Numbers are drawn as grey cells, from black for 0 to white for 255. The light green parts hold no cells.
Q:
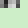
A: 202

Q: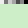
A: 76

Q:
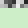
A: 237

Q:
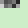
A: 133

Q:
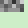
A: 147

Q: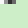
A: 147

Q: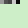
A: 66

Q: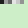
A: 228

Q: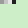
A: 197

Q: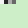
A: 37
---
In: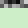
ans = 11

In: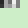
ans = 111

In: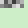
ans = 60

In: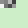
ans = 129

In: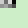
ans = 108

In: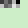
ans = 72
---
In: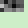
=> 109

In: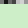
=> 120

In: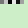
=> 118

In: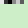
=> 230

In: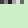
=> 60

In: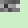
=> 134
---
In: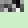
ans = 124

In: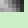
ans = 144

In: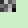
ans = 115

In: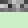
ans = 152

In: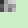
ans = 173

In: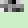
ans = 75

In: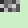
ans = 73
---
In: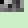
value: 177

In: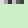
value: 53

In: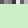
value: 129

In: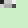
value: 198

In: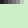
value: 90

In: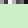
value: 246

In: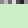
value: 111

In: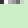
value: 181

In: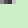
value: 56

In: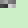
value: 124
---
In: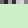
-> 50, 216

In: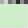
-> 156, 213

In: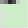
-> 39, 201

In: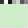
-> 171, 251

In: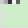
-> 53, 242

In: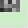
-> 136, 195

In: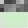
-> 144, 197

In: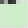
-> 47, 211

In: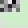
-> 37, 234

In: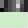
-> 100, 213
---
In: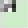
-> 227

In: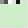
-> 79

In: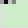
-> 8

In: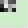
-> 204

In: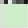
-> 40

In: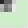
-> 99

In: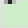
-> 161

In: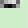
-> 175

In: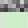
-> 193

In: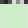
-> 41
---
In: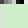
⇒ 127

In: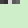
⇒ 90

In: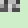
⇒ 129

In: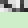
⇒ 181

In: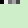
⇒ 113

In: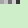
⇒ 165

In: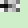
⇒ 155

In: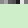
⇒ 122

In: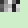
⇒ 138

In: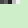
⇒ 98
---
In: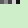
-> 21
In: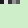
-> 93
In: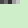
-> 197
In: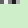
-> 174
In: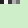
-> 117
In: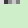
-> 129
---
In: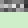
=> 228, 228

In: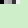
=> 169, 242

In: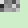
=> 136, 223

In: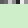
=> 138, 236

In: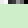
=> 60, 250

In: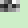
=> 138, 250

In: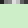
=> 223, 223

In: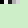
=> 30, 241
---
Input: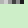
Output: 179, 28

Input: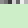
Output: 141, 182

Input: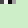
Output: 71, 161

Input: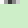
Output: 249, 205

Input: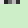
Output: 228, 51

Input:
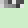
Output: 199, 230
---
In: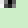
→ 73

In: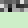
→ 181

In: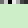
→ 209

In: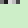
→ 28

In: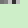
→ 130

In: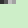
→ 90

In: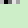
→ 2
